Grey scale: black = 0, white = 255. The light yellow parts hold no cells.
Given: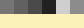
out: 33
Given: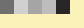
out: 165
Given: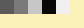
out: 199
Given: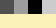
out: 157
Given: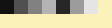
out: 39
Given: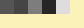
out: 125
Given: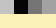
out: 5
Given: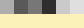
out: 46
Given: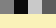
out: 10
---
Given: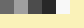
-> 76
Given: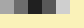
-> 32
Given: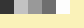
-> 153
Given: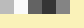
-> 99
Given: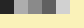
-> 138
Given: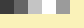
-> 196
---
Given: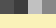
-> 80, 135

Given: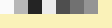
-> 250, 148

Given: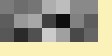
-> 123, 101

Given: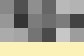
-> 136, 157

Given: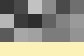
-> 53, 147

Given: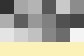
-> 49, 244

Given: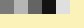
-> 121, 223

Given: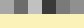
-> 167, 144
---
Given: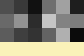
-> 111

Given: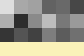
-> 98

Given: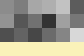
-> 175

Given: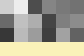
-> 133

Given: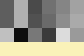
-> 113

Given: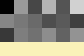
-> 180

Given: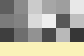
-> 166

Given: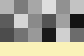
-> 222

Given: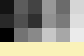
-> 152
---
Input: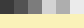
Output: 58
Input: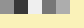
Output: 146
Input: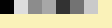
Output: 2
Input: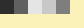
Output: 45
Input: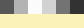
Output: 87
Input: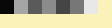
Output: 8
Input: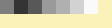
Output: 126
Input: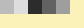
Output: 187
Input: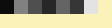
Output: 12
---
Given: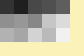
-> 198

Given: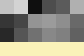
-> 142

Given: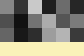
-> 85

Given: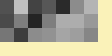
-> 173

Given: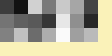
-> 143

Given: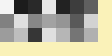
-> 89
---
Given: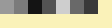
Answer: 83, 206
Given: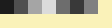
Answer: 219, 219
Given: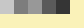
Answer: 152, 199
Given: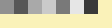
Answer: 202, 230
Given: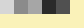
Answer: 166, 214
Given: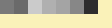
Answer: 176, 203
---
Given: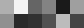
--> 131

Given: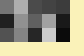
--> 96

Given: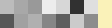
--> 215

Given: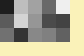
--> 150

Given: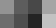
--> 93

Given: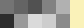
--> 81

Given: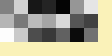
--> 217

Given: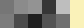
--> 147
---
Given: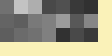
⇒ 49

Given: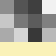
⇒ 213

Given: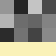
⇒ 115

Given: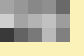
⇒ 121

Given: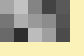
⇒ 188

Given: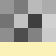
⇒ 77
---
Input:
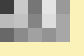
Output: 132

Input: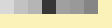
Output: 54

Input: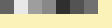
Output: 136

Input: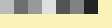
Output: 223

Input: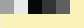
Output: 8

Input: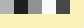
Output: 145

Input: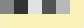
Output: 225
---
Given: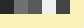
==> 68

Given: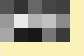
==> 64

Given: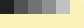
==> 193

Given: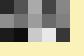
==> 135

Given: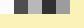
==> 156

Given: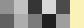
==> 75
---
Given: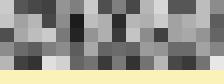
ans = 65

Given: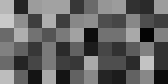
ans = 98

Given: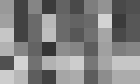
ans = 184

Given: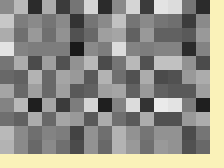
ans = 138

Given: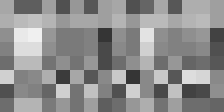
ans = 180
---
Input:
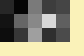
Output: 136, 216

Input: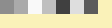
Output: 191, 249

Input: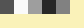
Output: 158, 250

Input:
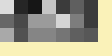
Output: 155, 220

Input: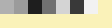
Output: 113, 242

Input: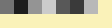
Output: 203, 203
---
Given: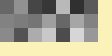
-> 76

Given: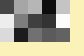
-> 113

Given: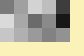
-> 154

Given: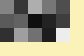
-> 113

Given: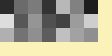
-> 192

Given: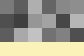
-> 114

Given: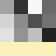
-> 147

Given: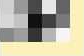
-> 51
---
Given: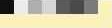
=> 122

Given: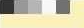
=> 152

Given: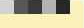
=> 87

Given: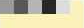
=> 153

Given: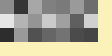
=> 128

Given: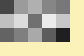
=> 134

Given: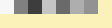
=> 146

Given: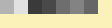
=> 110

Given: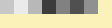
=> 144
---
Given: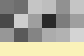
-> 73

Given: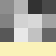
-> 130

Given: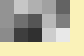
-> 147

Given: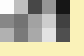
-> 135

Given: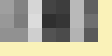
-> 152

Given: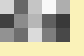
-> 64

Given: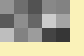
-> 89

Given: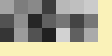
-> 82

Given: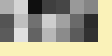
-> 84

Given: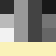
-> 186
